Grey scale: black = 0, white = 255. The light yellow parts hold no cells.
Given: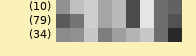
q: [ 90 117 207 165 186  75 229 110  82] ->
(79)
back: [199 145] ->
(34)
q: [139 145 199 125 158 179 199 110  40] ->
(34)

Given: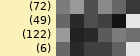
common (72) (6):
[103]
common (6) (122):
[41]
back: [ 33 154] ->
(122)
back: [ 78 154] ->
(72)

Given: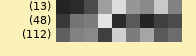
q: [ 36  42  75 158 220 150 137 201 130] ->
(13)
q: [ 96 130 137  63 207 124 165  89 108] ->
(112)
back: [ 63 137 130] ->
(112)
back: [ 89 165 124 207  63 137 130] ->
(112)

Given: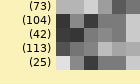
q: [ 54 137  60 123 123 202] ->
(104)
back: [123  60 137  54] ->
(104)
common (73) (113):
[117]
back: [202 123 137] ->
(42)

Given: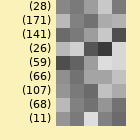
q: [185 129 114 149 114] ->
(68)
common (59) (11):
[221]
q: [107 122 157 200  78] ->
(141)
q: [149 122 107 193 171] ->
(107)

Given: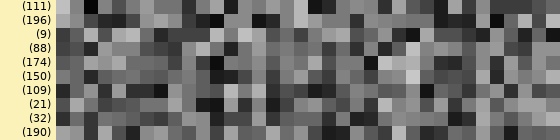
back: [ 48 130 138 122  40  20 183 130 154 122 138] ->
(111)
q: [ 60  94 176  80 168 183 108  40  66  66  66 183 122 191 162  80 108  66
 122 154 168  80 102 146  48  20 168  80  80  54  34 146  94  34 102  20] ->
(9)
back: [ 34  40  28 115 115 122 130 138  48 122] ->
(196)
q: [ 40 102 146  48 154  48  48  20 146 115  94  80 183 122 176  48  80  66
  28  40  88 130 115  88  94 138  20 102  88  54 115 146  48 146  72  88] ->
(109)
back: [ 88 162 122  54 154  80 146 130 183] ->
(21)
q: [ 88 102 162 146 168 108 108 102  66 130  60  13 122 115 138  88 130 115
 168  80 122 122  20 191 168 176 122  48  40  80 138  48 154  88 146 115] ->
(174)
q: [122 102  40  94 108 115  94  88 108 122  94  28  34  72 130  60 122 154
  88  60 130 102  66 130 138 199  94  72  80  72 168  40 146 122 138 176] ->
(150)

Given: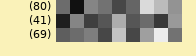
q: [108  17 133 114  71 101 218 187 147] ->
(80)
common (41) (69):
[108]
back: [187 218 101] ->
(80)
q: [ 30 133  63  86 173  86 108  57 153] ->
(41)
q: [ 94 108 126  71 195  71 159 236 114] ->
(69)

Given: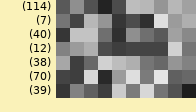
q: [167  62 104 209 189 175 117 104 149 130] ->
(38)
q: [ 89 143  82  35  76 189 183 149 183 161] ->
(114)
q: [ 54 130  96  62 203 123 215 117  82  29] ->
(39)
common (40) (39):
[54]
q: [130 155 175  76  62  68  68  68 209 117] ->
(12)

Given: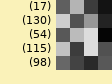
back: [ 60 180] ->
(17)
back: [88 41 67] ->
(98)
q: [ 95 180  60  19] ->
(17)
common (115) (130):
[81]
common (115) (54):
[220]
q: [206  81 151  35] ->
(130)

